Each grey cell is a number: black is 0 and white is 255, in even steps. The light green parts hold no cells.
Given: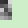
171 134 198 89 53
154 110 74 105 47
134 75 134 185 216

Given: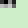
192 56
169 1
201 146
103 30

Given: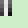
53 76 97 111
237 237 223 229
19 51 85 102

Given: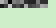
27 178
64 136
201 4
60 127
80 113
47 135
173 46
66 36
79 35
96 123
169 49
157 48

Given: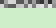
214 79
125 165
95 215
92 212
194 91
202 88
119 178
216 85
127 158
218 79
227 53
140 159
231 47
143 159

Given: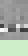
151 141 248 69 161 133 148 149 159 152
152 155 230 157 155 156 154 160 156 159
155 160 76 117 149 155 157 154 153 160
150 156 85 113 142 146 153 144 151 149
153 158 161 233 149 165 156 160 151 143
148 151 60 165 145 129 147 147 151 143
153 154 66 213 149 148 152 147 149 142

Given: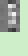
120 117 113 123 116 111 117 123
120 119 119 121 120 119 121 119
77 143 185 132 184 154 229 71
56 131 206 170 241 115 192 84
114 127 109 104 133 121 101 127
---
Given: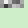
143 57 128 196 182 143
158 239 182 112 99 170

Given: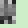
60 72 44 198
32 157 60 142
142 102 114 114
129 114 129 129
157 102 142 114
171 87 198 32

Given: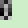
3 182 29
16 152 56
96 182 84
110 29 137
167 41 197

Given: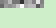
105 157 144 157 198 253 172 186 186 91 144
129 144 186 117 117 52 157 172 129 229 129

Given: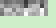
133 103 117 133 117 117 57 117 117 147 103 147
177 133 147 163 163 133 73 163 192 192 73 163
117 177 163 192 147 163 249 177 163 177 233 147
133 206 206 133 192 177 220 206 192 177 249 147

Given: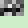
61 8 21 49 8 116
189 116 100 189 85 100
35 173 204 49 159 144
173 131 232 85 159 61

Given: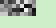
59 145 59 85 216 85 228 173 131
201 201 85 145 101 185 158 101 31
145 158 115 45 45 15 242 131 15
173 115 131 185 101 228 15 31 158

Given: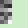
115 61 45
61 115 74
74 127 140
155 89 182
155 168 211
101 140 249

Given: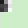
67 79 225
28 150 239
53 92 251
